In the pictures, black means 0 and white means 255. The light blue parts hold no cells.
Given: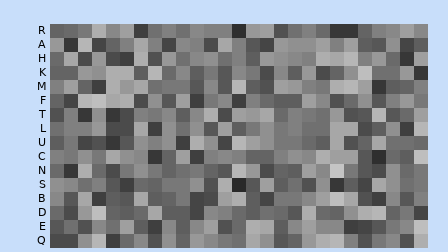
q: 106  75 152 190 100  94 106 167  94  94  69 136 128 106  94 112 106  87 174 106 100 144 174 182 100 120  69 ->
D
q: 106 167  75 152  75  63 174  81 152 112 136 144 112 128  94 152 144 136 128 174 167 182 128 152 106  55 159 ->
H
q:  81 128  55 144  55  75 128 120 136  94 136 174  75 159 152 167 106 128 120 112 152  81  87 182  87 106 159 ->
T
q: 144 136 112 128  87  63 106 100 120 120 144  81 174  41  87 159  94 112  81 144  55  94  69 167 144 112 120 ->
S
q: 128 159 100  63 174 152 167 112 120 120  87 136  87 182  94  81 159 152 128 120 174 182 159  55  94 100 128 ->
M
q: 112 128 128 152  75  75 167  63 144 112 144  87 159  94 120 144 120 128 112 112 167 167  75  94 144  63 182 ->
L
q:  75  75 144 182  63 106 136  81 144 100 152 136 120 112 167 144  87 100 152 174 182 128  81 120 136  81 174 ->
Q

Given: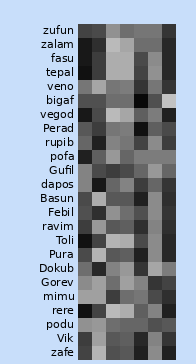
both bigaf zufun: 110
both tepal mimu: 61
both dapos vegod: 24
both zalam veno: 166

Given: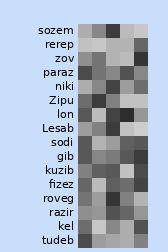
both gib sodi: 88
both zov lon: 187
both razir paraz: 82
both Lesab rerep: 193
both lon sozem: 187
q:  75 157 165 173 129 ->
tudeb
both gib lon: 88

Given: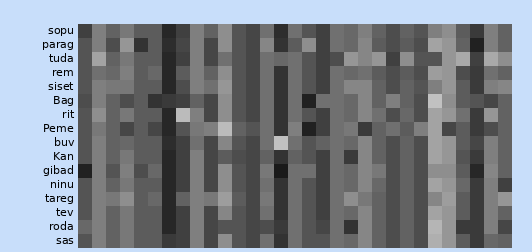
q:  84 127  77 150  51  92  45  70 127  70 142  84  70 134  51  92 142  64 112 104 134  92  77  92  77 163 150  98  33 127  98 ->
parag
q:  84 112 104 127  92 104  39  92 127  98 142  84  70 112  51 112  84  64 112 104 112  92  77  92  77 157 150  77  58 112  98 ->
rem
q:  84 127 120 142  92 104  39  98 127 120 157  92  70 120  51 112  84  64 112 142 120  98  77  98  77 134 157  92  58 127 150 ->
tareg
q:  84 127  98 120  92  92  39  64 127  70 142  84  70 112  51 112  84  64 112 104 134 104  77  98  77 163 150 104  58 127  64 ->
ninu
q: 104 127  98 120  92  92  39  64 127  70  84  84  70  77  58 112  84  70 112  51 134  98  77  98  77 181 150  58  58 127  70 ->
roda
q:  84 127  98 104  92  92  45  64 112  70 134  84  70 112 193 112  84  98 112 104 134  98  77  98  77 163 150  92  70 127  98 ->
buv

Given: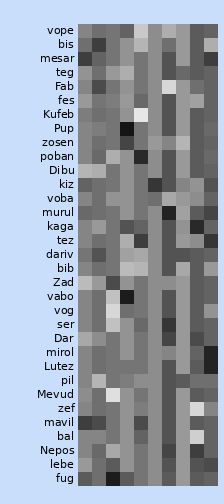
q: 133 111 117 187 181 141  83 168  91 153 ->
bib
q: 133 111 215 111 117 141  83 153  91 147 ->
vog
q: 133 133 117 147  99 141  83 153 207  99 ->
bal

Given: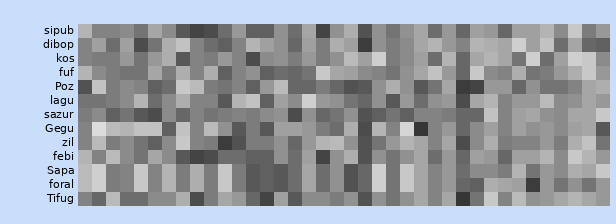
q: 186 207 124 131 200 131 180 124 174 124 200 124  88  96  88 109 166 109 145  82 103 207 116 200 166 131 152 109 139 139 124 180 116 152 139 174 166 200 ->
Sapa
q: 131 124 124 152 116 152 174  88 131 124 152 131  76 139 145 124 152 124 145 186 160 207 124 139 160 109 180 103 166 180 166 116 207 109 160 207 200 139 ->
kos
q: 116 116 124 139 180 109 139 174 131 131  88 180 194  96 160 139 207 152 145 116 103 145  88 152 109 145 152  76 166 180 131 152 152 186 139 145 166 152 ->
lagu
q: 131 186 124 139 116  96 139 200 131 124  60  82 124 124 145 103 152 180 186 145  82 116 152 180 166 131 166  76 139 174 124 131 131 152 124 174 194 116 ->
zil
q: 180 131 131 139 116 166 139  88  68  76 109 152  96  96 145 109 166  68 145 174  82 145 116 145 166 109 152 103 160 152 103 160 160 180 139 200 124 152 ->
sipub
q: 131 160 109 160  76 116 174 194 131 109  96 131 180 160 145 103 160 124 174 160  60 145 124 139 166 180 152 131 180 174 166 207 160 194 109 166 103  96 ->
dibop

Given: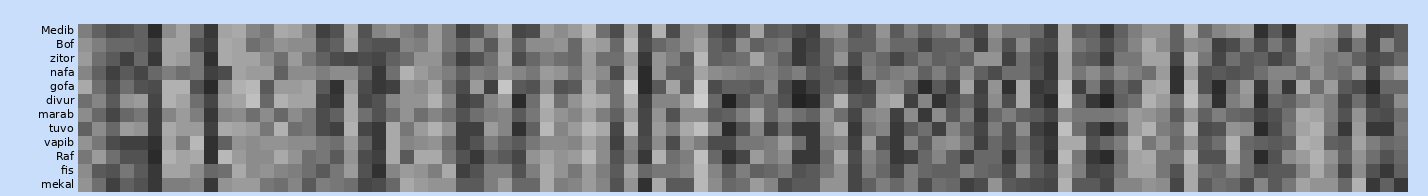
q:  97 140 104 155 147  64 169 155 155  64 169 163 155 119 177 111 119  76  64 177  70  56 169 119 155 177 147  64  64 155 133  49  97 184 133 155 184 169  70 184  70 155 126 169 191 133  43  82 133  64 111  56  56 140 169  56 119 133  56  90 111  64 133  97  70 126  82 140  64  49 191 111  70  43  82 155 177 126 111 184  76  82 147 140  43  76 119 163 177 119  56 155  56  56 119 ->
tuvo
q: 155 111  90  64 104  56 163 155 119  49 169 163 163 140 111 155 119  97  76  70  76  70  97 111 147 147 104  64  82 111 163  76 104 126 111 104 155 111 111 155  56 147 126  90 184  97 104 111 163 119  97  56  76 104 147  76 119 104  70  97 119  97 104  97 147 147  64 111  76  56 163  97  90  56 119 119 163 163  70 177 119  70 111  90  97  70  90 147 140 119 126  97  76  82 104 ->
zitor
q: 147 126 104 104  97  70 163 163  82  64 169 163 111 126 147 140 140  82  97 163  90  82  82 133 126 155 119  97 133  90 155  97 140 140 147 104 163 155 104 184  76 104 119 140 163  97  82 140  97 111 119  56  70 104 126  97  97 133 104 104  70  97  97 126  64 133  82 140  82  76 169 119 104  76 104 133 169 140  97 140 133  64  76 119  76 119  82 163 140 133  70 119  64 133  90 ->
Bof
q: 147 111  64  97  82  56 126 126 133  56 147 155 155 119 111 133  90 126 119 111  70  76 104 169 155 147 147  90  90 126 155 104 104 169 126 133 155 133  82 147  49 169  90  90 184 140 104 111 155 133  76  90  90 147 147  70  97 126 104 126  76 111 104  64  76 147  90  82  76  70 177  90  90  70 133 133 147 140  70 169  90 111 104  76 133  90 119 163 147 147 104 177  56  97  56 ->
mekal
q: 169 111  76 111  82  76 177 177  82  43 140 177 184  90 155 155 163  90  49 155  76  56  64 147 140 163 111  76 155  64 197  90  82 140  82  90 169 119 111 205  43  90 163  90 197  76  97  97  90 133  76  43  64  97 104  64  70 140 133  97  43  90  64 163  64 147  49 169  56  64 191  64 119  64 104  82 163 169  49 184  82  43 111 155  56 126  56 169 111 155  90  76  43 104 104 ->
gofa

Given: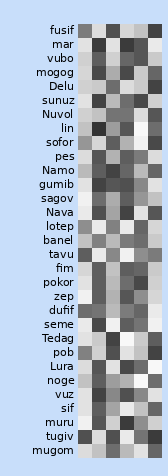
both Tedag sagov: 94
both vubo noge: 94
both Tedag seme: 94
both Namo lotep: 102
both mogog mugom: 102
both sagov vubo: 94

